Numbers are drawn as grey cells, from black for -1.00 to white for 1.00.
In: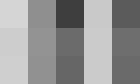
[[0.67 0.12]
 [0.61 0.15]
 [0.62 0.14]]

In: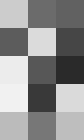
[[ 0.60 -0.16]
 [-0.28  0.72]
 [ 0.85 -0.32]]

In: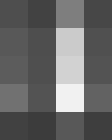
[[-0.39 -0.48]
 [-0.31 -0.39]
 [-0.28 -0.38]]

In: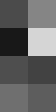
[[-0.41  0.04]
 [-0.81  0.67]
 [-0.39 -0.48]]

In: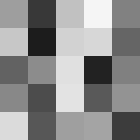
[[ 0.24 -0.56]
 [ 0.56 -0.78]
 [-0.23  0.10]]

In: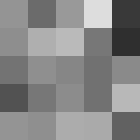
[[ 0.16 -0.16]
 [ 0.11  0.37]
 [-0.10  0.12]]

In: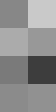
[[ 0.06  0.58]
 [ 0.34  0.19]
 [-0.04 -0.52]]
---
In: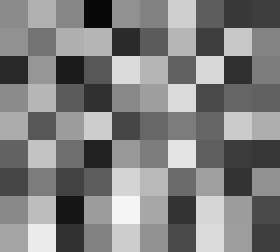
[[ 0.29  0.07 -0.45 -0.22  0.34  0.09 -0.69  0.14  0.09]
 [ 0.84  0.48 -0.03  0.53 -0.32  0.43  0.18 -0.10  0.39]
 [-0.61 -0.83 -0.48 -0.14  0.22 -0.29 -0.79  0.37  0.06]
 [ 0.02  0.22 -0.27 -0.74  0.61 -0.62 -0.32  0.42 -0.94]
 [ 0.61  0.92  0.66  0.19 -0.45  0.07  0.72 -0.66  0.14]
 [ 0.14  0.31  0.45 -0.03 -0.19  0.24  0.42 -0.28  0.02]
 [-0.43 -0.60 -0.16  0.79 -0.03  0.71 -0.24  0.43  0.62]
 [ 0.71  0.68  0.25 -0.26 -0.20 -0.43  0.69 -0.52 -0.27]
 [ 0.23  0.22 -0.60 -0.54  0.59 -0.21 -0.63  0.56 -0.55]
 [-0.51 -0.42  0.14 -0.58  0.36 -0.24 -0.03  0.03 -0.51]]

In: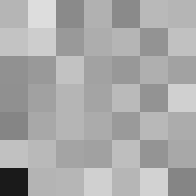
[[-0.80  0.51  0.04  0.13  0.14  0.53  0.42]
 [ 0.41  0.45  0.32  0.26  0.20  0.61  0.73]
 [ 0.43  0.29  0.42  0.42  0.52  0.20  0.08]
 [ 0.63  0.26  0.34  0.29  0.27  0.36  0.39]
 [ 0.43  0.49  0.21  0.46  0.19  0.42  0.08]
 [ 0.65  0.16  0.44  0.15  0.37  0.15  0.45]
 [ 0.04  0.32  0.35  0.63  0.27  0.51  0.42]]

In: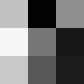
[[ 0.57  0.93  0.52]
 [-0.32 -0.07 -0.98]
 [-0.77 -0.81  0.12]]

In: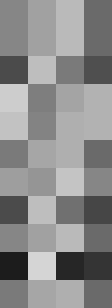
[[-0.04 -0.78  0.05 -0.41  0.24 -0.04  0.52  0.61 -0.41  0.05  0.05]
 [ 0.30  0.67  0.26  0.49  0.17  0.30  0.03 -0.01  0.49  0.26  0.26]
 [ 0.37 -0.70  0.46 -0.12  0.54  0.37  0.37  0.29 -0.04  0.46  0.46]
 [-0.17 -0.59 -0.17 -0.45  0.05 -0.17  0.40  0.40 -0.38 -0.17 -0.17]]

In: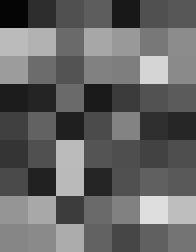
[[ 0.05  0.17 -0.42 -0.59 -0.50 -0.78  0.22  0.47 -0.96]
 [ 0.08  0.32 -0.74 -0.37 -0.23 -0.72 -0.15  0.40 -0.65]
 [ 0.35 -0.53  0.46  0.47 -0.76 -0.17 -0.35 -0.17 -0.37]
 [-0.23 -0.17 -0.71 -0.34 -0.41 -0.80  0.01  0.31 -0.27]
 [-0.45  0.01 -0.37 -0.39  0.03 -0.54 -0.01  0.20 -0.81]
 [-0.25  0.74 -0.25 -0.48 -0.63 -0.36  0.67 -0.06 -0.37]
 [-0.09  0.49 -0.30 -0.39 -0.70 -0.29  0.08  0.10 -0.32]]

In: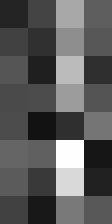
[[-0.49 -0.29 -0.21 -0.40 -0.42 -0.33 -0.49 -0.72]
 [-0.81 -0.55 -0.25 -0.86 -0.40 -0.76 -0.62 -0.47]
 [-0.05  0.70  0.99 -0.63  0.22  0.47  0.11  0.32]
 [-0.31 -0.74 -0.83 -0.08 -0.34 -0.63 -0.32 -0.26]]

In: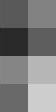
[[-0.18  0.04 -0.67 -0.30]
 [ 0.61  0.43 -0.26  0.02]]

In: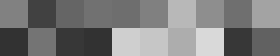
[[-0.61  0.01]
 [-0.09 -0.49]
 [-0.57 -0.21]
 [-0.61 -0.11]
 [ 0.62 -0.14]
 [ 0.55  0.00]
 [ 0.36  0.44]
 [ 0.70  0.11]
 [-0.57 -0.13]
 [-0.24  0.28]]

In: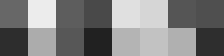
[[-0.65 -0.19]
 [ 0.35  0.85]
 [-0.32 -0.27]
 [-0.74 -0.43]
 [ 0.41  0.76]
 [ 0.52  0.68]
 [ 0.38 -0.33]
 [-0.64 -0.38]]
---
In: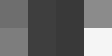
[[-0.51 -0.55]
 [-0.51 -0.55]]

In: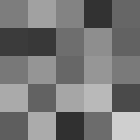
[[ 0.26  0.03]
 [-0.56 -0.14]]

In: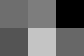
[[-0.02 -1.00]
 [ 0.54 -0.19]]

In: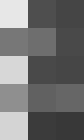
[[-0.39 -0.46]
 [-0.14 -0.43]]

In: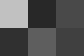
[[-0.69 -0.43]
 [-0.26 -0.50]]

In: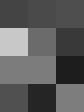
[[-0.42 -0.39]
 [-0.16 -0.55]]

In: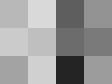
[[ 0.70 -0.26]
 [ 0.50 -0.15]]

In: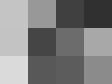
[[ 0.19 -0.50]
 [-0.46 -0.15]]

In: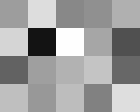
[[ 0.73  0.07]
 [-0.85  0.99]]
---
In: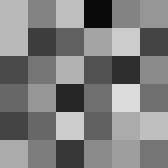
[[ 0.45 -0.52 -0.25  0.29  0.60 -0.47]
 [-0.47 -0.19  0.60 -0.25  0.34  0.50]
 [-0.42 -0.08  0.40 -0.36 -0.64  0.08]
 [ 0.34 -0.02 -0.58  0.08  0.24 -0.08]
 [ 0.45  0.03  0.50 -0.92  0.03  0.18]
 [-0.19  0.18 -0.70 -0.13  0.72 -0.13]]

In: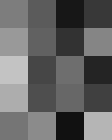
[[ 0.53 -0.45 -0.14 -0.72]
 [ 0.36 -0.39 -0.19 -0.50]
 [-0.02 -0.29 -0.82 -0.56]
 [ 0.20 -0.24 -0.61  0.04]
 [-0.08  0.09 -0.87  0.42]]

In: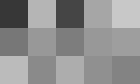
[[ 0.47  0.08  0.36  0.13  0.03]
 [-0.07  0.19 -0.02  0.19  0.24]
 [-0.57  0.42 -0.46  0.30  0.57]]

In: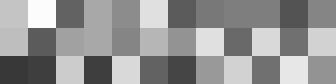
[[-0.56 -0.51  0.60 -0.51  0.70 -0.23 -0.46  0.20  0.65 -0.12  0.81  0.15]
 [ 0.49 -0.29  0.26  0.32  0.04  0.43  0.15  0.76 -0.18  0.70 -0.12  0.65]
 [ 0.54  0.98 -0.23  0.32  0.10  0.76 -0.29 -0.06 -0.01 -0.01 -0.35  0.04]]

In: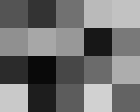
[[-0.66 -0.93 -0.44 -0.16  0.36]
 [ 0.58 -0.77 -0.28  0.64 -0.22]
 [-0.34 -0.60 -0.11  0.46  0.52]
 [ 0.13  0.31  0.19 -0.82 -0.05]]

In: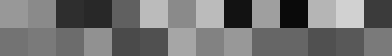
[[-0.10 -0.04 -0.15  0.14 -0.42 -0.37  0.30  0.02  0.19 -0.20 -0.20 -0.37
  -0.31 -0.04]
 [ 0.19  0.08 -0.64 -0.69 -0.25  0.47  0.08  0.47 -0.86  0.25 -0.92  0.42
   0.64 -0.54]]
